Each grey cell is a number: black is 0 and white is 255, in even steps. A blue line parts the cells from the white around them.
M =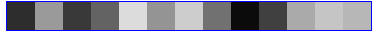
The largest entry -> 220
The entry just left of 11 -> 113
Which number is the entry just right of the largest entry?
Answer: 148

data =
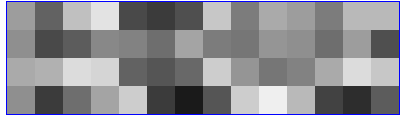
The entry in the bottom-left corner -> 143
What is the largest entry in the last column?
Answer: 199
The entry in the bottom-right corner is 92
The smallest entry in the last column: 79
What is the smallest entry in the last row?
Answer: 26
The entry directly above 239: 118
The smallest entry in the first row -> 59
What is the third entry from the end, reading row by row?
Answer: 66
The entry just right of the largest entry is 185
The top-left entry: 157
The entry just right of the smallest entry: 85
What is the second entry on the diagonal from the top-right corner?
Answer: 157
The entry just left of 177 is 170
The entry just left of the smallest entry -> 59
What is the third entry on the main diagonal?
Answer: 220
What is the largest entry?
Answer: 239
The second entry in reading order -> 98

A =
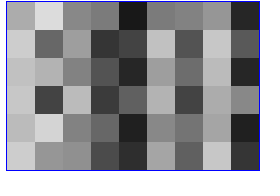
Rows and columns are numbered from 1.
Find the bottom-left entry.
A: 205
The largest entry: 220
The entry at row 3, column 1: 193
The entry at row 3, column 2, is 179
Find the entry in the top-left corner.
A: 172
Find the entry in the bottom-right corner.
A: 53
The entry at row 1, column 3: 136
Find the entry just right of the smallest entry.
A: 123
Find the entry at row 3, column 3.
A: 130
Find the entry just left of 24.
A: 123
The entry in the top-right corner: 38
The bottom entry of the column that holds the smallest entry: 46
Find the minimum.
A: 24
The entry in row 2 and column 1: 205
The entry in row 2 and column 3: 158

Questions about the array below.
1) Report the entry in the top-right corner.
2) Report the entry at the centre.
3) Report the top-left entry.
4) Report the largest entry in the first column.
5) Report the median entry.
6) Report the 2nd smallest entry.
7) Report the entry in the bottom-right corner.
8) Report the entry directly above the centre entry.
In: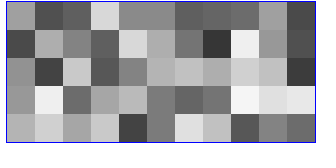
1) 74
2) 180
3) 160
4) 180
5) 146
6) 60
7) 108
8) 174

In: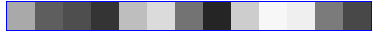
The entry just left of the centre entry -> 219
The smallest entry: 37

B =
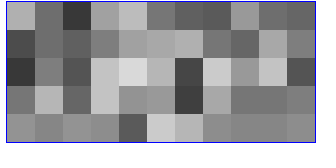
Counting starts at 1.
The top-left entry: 176
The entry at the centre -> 182
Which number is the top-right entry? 102
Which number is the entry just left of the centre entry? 217
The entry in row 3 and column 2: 126
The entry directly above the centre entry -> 168
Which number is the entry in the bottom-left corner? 147
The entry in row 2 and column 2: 110
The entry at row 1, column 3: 56
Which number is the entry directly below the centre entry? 153
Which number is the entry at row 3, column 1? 56
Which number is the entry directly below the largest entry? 147
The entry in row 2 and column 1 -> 76
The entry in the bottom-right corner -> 141
